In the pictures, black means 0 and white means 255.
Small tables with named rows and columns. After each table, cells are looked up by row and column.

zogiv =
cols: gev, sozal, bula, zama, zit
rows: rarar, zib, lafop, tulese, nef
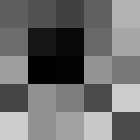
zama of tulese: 74
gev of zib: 108
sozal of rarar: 81
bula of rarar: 65
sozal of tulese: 145
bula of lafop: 3
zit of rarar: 178
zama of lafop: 148
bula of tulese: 125
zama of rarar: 96
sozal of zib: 21
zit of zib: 166
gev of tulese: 69
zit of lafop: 120
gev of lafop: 157
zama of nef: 201
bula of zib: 9
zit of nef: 75

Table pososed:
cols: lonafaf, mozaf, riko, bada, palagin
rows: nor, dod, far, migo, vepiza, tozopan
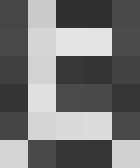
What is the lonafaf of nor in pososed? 70
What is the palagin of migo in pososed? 53
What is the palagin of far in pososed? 67
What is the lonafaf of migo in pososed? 52
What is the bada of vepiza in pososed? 220
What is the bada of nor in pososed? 47
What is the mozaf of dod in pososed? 213
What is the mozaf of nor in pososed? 203
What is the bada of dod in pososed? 228
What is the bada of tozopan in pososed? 53
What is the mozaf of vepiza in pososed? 213
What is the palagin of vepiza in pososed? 73
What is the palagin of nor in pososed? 73
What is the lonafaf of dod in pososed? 72
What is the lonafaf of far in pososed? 64
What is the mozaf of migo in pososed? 224
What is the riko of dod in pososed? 228
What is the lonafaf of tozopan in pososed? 212
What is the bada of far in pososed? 52
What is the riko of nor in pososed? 48
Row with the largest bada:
dod

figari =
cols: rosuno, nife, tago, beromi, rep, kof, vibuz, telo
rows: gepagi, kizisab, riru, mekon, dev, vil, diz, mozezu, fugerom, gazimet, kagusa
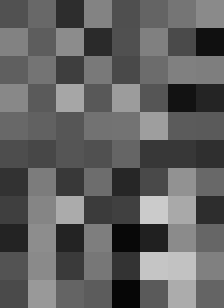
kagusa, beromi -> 92
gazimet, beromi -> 119
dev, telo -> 90
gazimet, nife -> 138
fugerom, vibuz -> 139
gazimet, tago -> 58
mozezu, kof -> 203
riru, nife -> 116
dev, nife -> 97
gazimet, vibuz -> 194
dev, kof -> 158
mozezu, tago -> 171
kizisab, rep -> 80
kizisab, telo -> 16
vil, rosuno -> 77

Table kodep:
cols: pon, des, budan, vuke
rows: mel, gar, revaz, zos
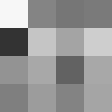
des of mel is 132
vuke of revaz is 168
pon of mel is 247
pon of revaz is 147
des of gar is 197
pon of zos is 127
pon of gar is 51

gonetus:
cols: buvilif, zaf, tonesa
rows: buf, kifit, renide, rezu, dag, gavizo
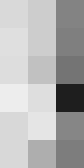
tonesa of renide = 116
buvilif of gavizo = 216
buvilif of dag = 216
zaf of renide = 193
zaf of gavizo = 174
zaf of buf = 205
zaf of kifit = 205
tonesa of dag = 134
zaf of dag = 229
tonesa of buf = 131
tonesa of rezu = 30
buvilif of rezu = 237
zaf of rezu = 222
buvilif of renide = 221
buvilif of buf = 217
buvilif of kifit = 223

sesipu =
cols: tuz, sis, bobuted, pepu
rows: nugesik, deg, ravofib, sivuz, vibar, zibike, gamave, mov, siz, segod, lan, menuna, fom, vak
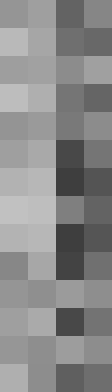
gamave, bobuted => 62
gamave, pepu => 84
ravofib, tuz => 158
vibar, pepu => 140
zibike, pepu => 117
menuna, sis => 170
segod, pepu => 112
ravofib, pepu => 160
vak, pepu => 110
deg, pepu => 104

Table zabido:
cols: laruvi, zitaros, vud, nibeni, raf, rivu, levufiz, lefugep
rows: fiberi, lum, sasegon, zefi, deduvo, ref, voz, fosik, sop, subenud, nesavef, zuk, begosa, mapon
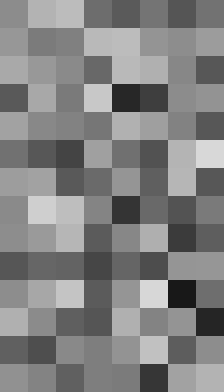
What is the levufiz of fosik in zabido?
83
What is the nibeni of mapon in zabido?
126
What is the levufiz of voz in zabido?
182
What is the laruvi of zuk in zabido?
176
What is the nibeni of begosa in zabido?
126
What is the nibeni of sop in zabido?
91
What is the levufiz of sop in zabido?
59
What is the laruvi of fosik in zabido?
138
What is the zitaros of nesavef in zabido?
167
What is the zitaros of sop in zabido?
154
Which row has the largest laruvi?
zuk

